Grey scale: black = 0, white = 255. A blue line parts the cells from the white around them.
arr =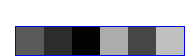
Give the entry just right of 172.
70
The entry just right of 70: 192
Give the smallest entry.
3

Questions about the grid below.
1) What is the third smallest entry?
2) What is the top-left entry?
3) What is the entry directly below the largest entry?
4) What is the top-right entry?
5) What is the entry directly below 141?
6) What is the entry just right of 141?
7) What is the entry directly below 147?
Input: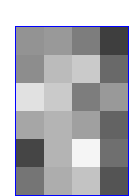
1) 84
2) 147
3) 195
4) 62
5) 225
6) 187
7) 141

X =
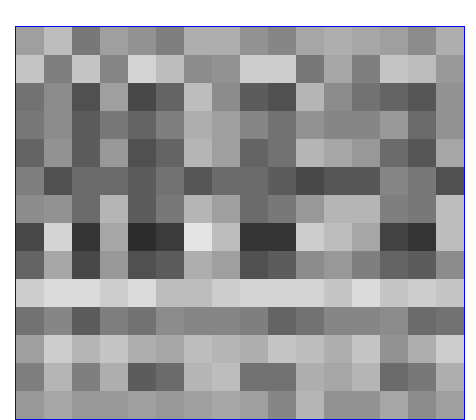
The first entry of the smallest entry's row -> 72
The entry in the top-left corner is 159
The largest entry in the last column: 205
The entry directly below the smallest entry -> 80
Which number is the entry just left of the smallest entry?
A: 166
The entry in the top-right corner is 174
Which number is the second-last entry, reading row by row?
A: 140
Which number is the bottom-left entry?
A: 152
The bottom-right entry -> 159
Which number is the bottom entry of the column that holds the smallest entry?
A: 159
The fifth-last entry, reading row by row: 146
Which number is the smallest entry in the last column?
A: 80
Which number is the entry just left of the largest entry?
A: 59
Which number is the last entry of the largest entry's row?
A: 189
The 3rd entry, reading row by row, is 120
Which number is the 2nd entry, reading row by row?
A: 189
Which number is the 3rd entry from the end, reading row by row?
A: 166
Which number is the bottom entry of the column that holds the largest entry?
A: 159
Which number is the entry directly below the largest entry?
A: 174
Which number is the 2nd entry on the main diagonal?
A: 127
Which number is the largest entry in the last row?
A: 181
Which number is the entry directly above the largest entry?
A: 181
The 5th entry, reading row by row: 146
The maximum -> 227
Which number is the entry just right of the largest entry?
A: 189
